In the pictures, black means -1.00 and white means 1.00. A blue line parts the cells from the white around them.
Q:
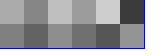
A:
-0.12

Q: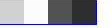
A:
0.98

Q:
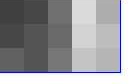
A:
-0.07

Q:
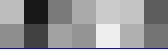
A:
0.87

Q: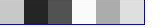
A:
0.96

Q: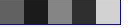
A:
0.04

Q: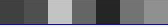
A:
-0.71

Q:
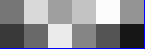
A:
0.04

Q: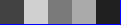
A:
-0.04

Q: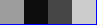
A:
-0.90
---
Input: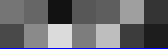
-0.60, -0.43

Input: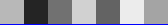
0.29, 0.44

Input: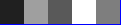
-0.01, -0.75

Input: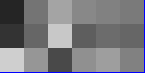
-0.04, 0.62

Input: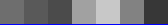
-0.57, -0.14

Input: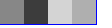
0.37, 0.06
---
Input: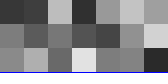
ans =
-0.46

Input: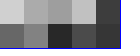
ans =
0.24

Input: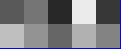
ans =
-0.69

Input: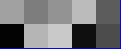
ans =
0.15

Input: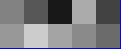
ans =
-0.81

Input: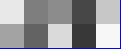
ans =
0.10

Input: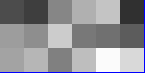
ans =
-0.06
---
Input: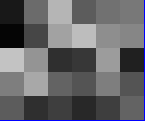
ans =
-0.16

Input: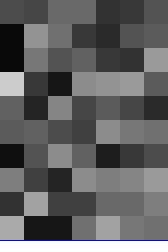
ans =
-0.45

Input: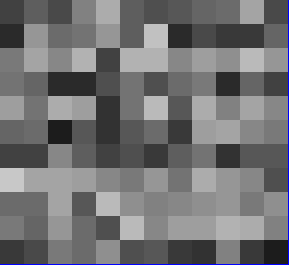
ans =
-0.26

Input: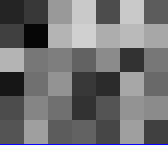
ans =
-0.56

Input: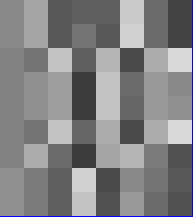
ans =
0.29

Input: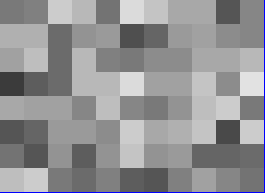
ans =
0.00

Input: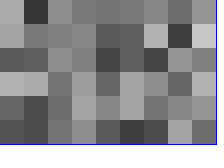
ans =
-0.58
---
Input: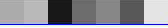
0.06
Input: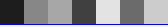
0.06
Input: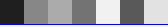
0.06
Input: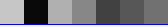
-0.11
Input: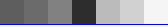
0.01
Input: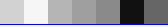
0.25
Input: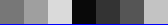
-0.07
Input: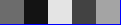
-0.15
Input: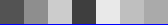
0.33
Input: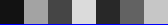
-0.23
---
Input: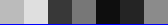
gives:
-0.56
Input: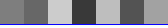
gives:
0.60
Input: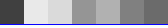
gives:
0.71
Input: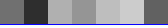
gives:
0.38
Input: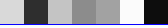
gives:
0.54
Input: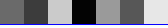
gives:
0.59
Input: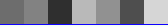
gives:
-0.62
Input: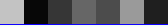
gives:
-0.58
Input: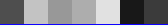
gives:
0.19
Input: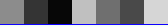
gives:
-0.94
